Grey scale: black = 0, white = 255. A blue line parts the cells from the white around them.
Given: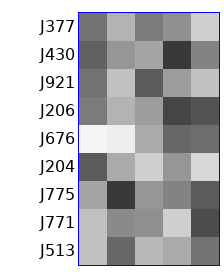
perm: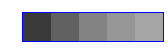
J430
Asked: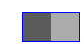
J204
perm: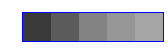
J775
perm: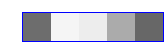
J676
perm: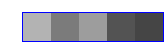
J206

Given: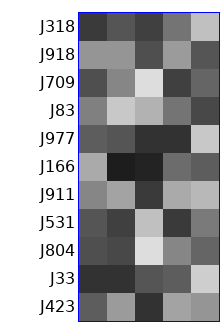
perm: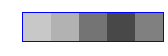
J83
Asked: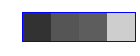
J33
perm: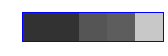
J977
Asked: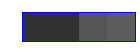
J33
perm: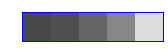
J804
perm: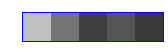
J318
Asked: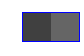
J709

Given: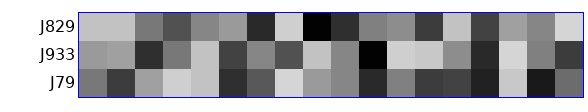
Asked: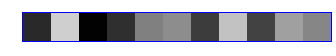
J829
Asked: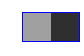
J933
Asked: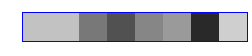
J829
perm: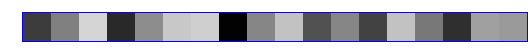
J933
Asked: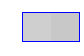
J933
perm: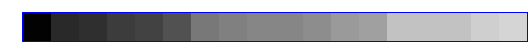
J829

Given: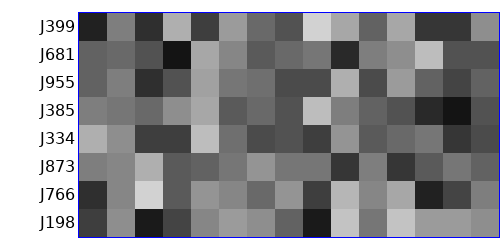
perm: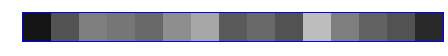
J385
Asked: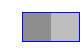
J681

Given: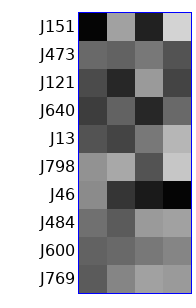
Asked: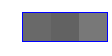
J473
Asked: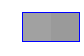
J769

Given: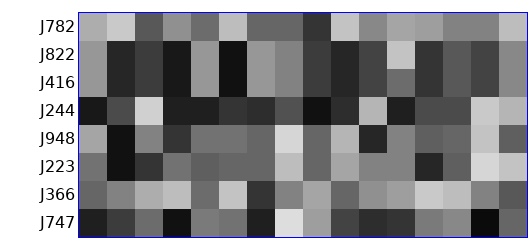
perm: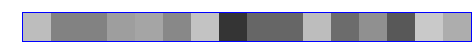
J782
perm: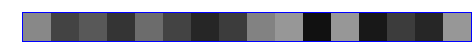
J416
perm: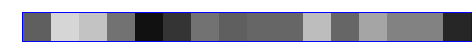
J223
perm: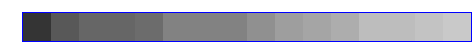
J366
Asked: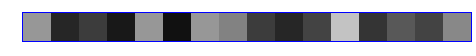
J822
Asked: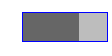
J223
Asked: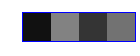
J948

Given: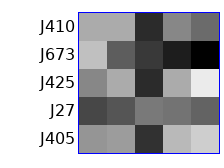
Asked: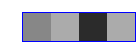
J425
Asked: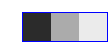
J425

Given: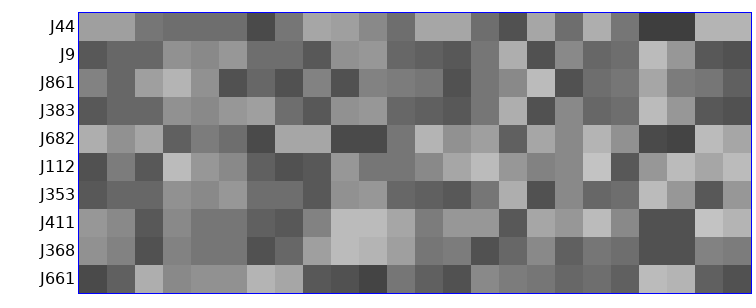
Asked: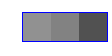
J368
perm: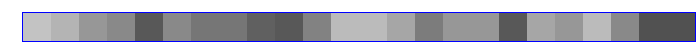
J411
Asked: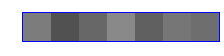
J368
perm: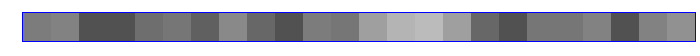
J368

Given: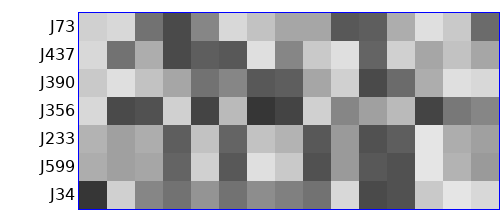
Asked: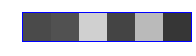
J356
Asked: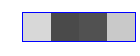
J34
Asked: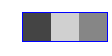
J356
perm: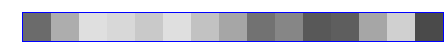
J390
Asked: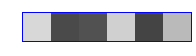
J356
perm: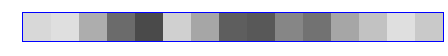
J390
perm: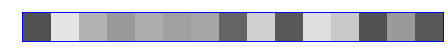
J599

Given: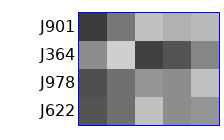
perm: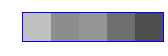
J978
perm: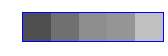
J978

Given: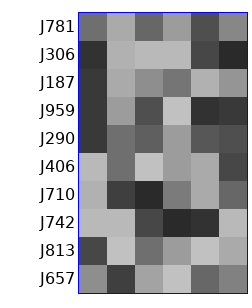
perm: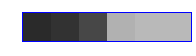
J306
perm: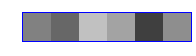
J657
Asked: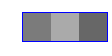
J710
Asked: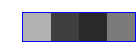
J710
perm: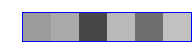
J406

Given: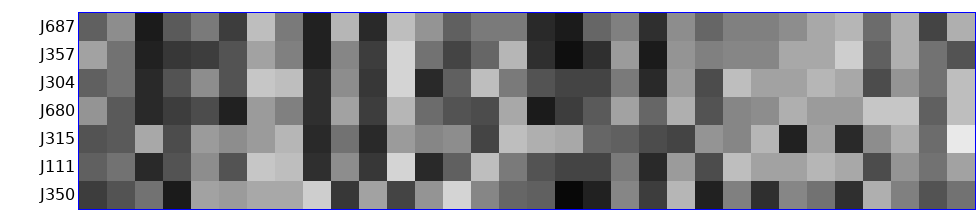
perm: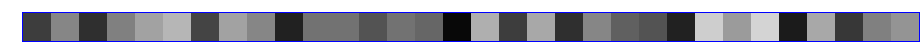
J350
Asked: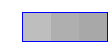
J315
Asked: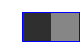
J350
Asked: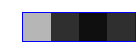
J357
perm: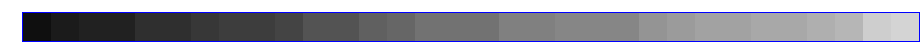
J357
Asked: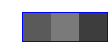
J687

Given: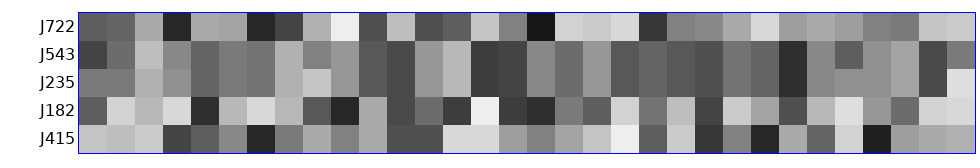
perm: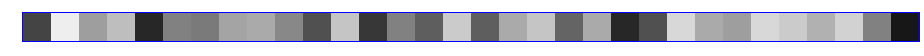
J722
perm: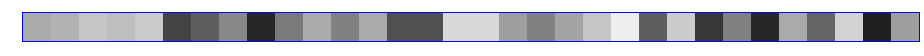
J415
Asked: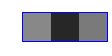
J415
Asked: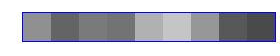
J235

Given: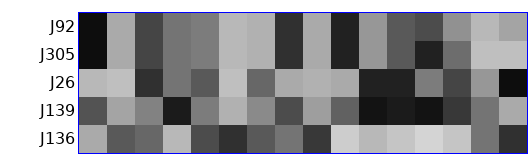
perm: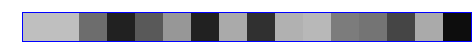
J305
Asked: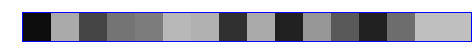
J305
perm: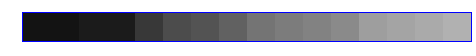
J139
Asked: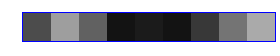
J139

